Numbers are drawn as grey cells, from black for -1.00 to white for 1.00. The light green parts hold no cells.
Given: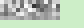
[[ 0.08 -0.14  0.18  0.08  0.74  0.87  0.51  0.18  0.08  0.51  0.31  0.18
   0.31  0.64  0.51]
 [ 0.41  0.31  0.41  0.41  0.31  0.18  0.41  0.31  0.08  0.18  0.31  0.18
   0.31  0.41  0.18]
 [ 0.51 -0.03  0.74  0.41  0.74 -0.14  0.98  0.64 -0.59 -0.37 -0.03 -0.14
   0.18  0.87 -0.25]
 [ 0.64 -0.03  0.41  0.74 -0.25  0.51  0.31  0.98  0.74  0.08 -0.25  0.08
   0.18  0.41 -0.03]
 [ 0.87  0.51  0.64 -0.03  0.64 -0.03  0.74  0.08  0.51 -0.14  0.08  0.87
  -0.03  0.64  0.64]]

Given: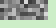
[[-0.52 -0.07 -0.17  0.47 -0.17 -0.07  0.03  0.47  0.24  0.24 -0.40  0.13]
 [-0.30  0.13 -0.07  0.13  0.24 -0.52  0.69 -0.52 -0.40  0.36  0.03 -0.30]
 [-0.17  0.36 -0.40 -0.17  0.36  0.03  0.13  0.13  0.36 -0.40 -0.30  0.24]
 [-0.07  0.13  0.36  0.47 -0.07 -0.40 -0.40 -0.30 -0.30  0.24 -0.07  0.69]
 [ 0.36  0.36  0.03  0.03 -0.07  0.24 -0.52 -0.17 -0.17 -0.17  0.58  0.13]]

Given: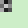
[[-0.15  0.58  0.09]
 [ 0.20 -0.85 -0.26]
 [ 0.33 -0.73 -0.37]]

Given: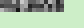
[[-0.49 -0.36 -0.36 -0.36 -0.36  0.21  0.32 -0.72 -0.49 -0.49 -0.60  0.21
  -0.72 -0.02 -0.60 -0.49]
 [-0.15 -0.25 -0.25  0.32 -0.36  0.57  0.32 -0.25 -0.25 -0.02  0.21 -0.60
   0.44  0.11 -0.72 -0.15]
 [ 0.44  0.11 -0.02 -0.15 -0.83  0.21 -0.15 -0.49 -0.02 -0.15 -0.15  0.11
  -0.36  0.11 -0.49 -0.25]]

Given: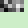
[[-0.80 -0.32  0.51  0.02  0.84  0.38]
 [-0.55  0.51 -0.44  0.14  0.25  0.02]
 [-0.09 -0.93 -0.44 -0.32  0.38 -0.67]]

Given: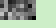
[[-0.62  0.20 -0.50 -0.37 -0.04  0.31 -0.37 -0.86  0.08]
 [-0.26  0.20 -0.75 -0.62 -0.37 -0.26 -0.50 -0.16 -0.04]
 [-0.16 -0.62  0.31  0.08 -0.26  0.31 -0.16 -0.62 -0.99]
 [ 0.20  0.31 -0.50  0.08 -0.37 -0.26 -0.50 -0.26 -0.04]
 [ 0.51 -0.37  0.51 -0.04  0.20  0.08 -0.04 -0.16 -0.16]]

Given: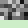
[[-0.39  0.23 -0.61  0.23  0.59 -0.26 -0.85]
 [-0.26 -0.50 -0.39  0.46 -0.13  0.33 -0.39]
 [ 0.11  0.11  0.59 -0.02  0.46 -0.85  0.11]
 [ 0.33  0.33 -0.13 -0.50  0.23 -0.02 -0.02]
 [ 0.79 -0.02 -0.72 -0.13 -0.13 -0.26 -0.61]]
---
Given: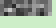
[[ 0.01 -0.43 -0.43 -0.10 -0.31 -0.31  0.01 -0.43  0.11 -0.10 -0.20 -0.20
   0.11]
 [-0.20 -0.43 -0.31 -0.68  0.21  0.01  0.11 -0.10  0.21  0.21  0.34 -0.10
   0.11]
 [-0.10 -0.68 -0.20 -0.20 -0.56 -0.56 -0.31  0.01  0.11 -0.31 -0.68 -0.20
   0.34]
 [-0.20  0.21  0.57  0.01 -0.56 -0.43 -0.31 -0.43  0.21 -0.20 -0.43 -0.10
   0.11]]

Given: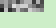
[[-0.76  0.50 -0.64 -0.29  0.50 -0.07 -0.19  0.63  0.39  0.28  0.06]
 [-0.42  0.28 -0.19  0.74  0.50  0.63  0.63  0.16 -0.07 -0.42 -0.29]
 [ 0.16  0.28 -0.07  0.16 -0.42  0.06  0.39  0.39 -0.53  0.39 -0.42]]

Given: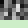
[[ 0.01  0.58 -0.68  0.34 -0.55 -0.21 -0.44]
 [-0.33 -0.10 -0.55  0.11  0.68 -0.33  0.01]
 [ 0.11 -0.44 -0.44  0.47  0.11 -0.68 -0.21]
 [-0.68  0.22 -0.21 -0.33  0.78 -0.81 -0.55]
 [-0.93  0.22 -0.10 -0.81 -0.10 -0.55 -0.21]]

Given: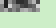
[[ 0.04  0.30 -0.21  0.04 -0.21  0.30  0.40  0.17 -0.09  0.17]
 [ 0.40 -0.75  0.17 -0.21 -0.63 -0.63 -0.53  0.04  0.40 -0.43]
 [ 0.04 -0.75  0.64  0.04 -0.09 -0.43 -0.53 -0.33 -0.21  0.64]]

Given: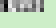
[[ 0.05 -0.75  0.47  0.84 -0.18  0.27 -0.29  0.05 -0.07  0.59 -0.50]
 [-0.18 -0.75  0.72  0.27  0.16  0.37  0.47  0.37 -0.07  0.59 -0.18]
 [ 0.16 -0.97  0.84  0.27  0.05  0.72  0.27  0.59 -0.29  0.47 -0.07]]

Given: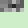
[[ 0.08  0.08 -0.38 -0.69 -0.28 -0.28]
 [-0.02 -0.02 -0.15  0.40 -0.02 -0.28]
 [-0.15  0.29  0.19  0.51 -0.15  0.51]]
